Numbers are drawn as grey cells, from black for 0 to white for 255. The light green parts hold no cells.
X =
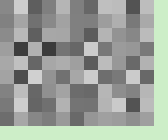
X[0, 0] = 136
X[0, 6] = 103
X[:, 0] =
[136, 129, 139, 158, 168, 163, 130, 121, 109]
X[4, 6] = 92
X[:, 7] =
[191, 157, 180, 120, 188, 110, 182, 180, 160]
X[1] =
[129, 165, 113, 137, 162, 128, 127, 157, 175, 121, 169]
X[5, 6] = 204
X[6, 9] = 131
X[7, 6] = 115
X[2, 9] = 135
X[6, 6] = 105
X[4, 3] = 167
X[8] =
[109, 167, 135, 125, 153, 105, 150, 160, 156, 142, 159]
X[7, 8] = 202
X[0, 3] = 127
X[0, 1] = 205
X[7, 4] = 178
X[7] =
[121, 205, 101, 112, 178, 116, 115, 180, 202, 83, 187]
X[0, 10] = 189
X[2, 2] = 95
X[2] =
[139, 185, 95, 167, 166, 128, 92, 180, 147, 135, 187]
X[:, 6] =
[103, 127, 92, 204, 92, 204, 105, 115, 150]
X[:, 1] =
[205, 165, 185, 61, 192, 77, 188, 205, 167]

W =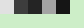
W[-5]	225
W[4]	21

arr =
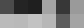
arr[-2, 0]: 75
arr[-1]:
[187, 185, 194, 183, 93, 164]
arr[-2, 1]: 36

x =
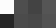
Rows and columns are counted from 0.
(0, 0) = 252
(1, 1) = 75
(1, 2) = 72
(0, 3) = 85

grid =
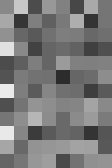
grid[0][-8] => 136
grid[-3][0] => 233
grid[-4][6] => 155
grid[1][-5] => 96
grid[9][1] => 134
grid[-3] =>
[233, 134, 59, 90, 105, 99, 52, 85]
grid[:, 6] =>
[169, 52, 104, 64, 127, 108, 62, 164, 155, 52, 161, 144]
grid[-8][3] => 101
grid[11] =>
[100, 118, 151, 158, 73, 114, 144, 147]
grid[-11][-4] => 121
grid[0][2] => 76
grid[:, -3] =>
[71, 174, 124, 98, 128, 102, 109, 133, 139, 99, 163, 114]
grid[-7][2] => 114
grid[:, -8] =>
[136, 168, 145, 225, 76, 83, 234, 79, 118, 233, 166, 100]
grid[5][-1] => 141
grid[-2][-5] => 150
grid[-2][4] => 153
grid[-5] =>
[79, 116, 148, 142, 131, 133, 164, 137]
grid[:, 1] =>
[199, 53, 103, 137, 95, 123, 126, 116, 142, 134, 104, 118]
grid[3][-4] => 107
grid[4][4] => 155
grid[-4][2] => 182

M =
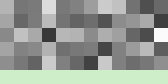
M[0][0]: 180
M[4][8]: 128
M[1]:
[165, 103, 123, 187, 116, 99, 110, 82, 140, 149, 170, 63]
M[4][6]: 66
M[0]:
[180, 118, 122, 220, 120, 129, 157, 203, 193, 114, 79, 105]
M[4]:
[142, 120, 99, 203, 128, 103, 66, 201, 128, 109, 119, 143]
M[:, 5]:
[129, 99, 179, 120, 103]
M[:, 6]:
[157, 110, 139, 124, 66]
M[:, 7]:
[203, 82, 174, 69, 201]
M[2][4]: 183
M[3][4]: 112

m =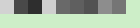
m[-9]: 210
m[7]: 141
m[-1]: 117

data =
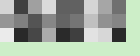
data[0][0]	212
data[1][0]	149
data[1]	[149, 128, 84, 135, 100, 117, 192, 145, 133]
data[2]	[235, 41, 71, 171, 42, 63, 226, 215, 41]
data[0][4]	96
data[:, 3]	[219, 135, 171]

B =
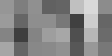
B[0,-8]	150
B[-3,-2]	205
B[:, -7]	[126, 102, 62, 101]
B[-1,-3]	87
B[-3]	[155, 102, 142, 142, 120, 64, 205, 102]
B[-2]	[132, 62, 132, 158, 167, 79, 183, 107]

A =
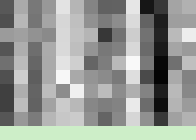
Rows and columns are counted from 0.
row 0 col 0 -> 88
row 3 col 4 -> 217
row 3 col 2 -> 110
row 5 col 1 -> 206
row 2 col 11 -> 35
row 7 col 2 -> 98
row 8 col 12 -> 161
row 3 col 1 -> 174
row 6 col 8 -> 140
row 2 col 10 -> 114
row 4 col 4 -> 227
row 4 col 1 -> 187
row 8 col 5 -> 203
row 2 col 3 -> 138
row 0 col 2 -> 120
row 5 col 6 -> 148
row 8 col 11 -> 56
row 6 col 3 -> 188
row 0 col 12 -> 164
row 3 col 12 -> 165
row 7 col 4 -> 203
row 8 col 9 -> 214
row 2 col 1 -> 160
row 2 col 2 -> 146
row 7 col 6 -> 135
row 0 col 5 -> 181
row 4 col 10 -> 121
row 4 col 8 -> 185
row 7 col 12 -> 180
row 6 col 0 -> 64
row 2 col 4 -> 216
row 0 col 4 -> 227
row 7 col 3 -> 162
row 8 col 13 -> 178
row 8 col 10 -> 144
